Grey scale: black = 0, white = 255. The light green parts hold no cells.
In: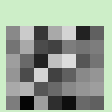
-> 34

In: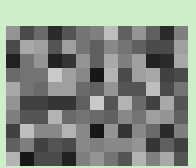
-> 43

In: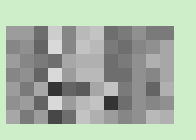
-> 122

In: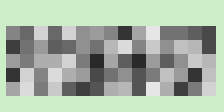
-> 94

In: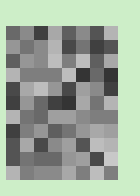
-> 84

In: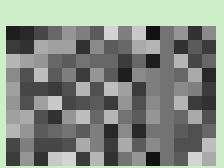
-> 50

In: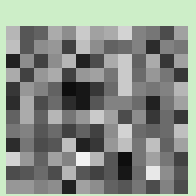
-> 76

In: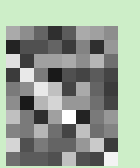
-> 160

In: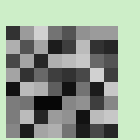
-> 155
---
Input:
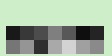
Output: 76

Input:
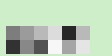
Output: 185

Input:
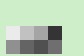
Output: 165

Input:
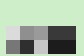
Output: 154

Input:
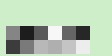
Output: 90

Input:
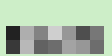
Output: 131

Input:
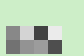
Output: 66

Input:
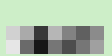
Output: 56
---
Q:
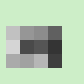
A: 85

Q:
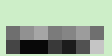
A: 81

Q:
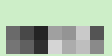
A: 190

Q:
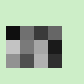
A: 166

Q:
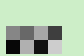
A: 17

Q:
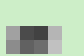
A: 109

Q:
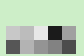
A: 130

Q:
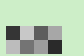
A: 157

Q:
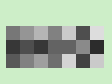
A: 138
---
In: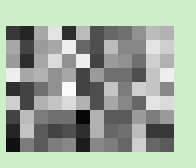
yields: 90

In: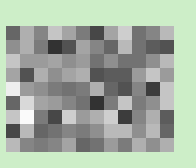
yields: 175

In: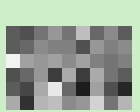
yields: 181

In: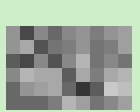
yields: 159

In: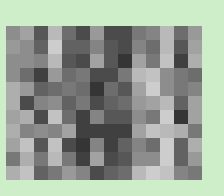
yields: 120

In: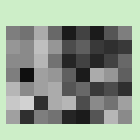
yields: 138
